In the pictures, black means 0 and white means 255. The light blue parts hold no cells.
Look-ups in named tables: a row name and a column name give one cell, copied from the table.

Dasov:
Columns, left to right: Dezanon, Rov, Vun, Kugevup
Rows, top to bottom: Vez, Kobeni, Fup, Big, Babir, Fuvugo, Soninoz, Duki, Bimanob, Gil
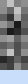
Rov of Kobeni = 104
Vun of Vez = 127
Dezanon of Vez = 145
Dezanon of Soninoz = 95
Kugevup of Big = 104
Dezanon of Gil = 80
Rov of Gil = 64
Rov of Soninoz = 114
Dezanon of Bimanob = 40
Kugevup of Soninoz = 112
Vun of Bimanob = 97
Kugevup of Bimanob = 68
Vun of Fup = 169
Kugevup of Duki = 142
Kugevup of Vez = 142
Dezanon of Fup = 97
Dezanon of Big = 150
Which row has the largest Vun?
Kobeni

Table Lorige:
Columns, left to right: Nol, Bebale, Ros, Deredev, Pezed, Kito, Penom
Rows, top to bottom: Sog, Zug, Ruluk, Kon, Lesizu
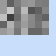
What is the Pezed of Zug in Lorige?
83
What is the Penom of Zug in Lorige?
132
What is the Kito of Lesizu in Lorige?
103
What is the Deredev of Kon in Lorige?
156
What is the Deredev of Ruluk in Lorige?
163
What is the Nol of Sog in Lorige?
154
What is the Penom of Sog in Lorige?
123
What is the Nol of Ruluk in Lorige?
192
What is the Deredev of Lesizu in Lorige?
173
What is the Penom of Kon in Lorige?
152
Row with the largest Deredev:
Zug

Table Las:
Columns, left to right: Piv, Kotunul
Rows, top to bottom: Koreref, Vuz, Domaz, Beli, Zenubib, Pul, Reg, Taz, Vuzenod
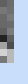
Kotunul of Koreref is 108
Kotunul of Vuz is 111
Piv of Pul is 35
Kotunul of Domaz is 121
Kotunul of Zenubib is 123
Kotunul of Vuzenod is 184
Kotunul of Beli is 107
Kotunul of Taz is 184

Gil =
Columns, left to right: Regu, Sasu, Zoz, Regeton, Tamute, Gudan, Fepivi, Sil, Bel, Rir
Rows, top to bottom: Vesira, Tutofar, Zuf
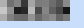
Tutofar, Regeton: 39
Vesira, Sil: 109
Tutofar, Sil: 96
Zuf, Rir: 119
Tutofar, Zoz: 29
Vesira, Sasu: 112
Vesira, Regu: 176
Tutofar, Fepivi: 134
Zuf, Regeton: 104
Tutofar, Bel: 71
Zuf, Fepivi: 125
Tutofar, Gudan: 73
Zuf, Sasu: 128
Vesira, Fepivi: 126
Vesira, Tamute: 165
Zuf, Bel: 101
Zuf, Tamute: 147
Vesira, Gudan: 123
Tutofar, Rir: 21

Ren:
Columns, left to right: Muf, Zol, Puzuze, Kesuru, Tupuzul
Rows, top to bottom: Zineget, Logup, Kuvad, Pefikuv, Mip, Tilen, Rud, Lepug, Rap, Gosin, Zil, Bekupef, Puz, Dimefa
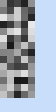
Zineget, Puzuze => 69
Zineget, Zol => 53
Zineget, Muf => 153
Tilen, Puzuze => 113
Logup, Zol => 72
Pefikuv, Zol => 61
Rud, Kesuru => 194
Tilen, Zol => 56

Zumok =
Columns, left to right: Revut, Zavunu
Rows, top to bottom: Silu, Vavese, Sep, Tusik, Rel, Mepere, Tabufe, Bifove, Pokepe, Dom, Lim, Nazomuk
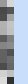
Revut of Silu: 153
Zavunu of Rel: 193
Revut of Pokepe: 97
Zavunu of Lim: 192
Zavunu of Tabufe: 139
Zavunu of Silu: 214
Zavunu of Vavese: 85
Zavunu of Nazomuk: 49
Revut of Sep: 77
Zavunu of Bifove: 81
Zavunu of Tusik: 196
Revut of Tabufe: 133
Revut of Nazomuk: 219
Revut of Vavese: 73
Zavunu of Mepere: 127
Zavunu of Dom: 102
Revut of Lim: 208
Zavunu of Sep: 163
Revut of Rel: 175
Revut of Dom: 76

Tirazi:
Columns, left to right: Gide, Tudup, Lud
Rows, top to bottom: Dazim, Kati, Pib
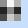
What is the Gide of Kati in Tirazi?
36
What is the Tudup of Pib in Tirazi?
201
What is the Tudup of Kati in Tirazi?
137
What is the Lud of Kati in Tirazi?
38
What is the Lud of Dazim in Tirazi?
179
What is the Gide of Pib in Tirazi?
75
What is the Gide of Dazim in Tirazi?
143
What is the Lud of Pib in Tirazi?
153
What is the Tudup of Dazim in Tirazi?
248

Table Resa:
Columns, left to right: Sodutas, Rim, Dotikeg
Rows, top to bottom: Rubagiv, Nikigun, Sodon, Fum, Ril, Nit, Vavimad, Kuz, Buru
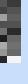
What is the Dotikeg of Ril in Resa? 43
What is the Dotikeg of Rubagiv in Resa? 58
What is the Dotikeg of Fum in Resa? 82
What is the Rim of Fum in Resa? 82
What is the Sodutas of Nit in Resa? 30
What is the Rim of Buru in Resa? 244
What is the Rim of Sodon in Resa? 94
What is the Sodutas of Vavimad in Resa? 170
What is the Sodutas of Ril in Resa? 114
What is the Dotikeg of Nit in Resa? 103
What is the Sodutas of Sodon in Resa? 160
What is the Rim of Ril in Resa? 43
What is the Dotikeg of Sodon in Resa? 94
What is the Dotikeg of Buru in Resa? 244

